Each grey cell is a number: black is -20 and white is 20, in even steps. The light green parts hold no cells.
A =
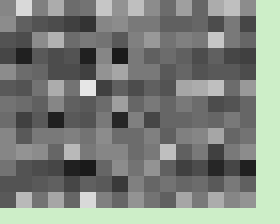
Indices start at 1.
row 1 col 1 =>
1
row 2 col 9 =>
-1
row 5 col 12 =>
-4
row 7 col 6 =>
-6
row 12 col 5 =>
-9
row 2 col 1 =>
2
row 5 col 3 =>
-4
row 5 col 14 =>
-6
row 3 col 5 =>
-3
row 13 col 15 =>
1
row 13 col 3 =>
-2
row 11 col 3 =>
-8
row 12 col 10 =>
-4
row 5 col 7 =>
3
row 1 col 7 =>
11
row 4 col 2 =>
-15
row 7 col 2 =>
-3
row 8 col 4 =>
-15
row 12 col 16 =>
-5
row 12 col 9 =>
0
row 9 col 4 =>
-1
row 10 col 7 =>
1
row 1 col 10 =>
2
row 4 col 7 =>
1
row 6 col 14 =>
10
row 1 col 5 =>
-3
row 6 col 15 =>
-3
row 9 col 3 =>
-1
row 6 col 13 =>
7
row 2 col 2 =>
-5
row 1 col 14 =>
7
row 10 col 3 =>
2
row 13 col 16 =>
3

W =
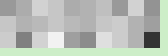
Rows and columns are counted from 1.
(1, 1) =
4
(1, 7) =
10
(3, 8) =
12
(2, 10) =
5
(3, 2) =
0
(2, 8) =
12
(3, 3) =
13

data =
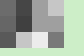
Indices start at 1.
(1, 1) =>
-3
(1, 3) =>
5

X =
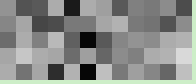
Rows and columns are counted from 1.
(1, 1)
3
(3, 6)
-19
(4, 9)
0
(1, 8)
-6
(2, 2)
6
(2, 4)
-8
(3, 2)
7
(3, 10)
2
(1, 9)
0
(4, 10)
7
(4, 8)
2
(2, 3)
-9
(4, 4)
6
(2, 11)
-7
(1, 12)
-8
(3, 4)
9
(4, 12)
14
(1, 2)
-7
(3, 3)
0

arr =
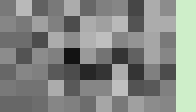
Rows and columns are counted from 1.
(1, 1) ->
-1
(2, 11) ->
7
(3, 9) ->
3
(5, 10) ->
0
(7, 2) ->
-4
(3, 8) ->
1
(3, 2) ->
-3
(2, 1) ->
1
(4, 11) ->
1
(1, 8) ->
1
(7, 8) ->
-1
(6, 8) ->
10
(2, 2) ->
-1
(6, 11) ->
0
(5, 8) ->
7
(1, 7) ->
0
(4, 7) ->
-2
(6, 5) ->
-6
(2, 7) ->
5
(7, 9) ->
5
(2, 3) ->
5

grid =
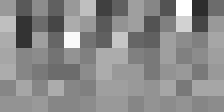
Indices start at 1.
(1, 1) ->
4
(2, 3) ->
-3
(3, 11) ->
5
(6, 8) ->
5
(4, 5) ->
3
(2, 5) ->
7
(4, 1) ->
6
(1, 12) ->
20
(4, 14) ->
5
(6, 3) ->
1
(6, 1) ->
1
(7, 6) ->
2
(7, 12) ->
3
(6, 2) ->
6
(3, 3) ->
5
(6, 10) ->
3
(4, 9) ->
0
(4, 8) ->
7
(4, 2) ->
1
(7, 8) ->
4
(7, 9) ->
1
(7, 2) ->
3
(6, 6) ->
0
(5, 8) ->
4
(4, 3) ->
2
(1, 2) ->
-6
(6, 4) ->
7
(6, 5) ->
1
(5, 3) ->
-1
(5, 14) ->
4

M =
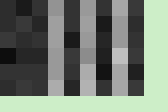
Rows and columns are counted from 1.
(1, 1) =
-13
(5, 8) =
6
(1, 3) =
-12
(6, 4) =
7
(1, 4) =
3
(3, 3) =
-12
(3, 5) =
-16
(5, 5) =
-12
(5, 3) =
-12
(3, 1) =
-11
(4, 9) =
-11
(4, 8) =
10
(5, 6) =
7
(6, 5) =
-14
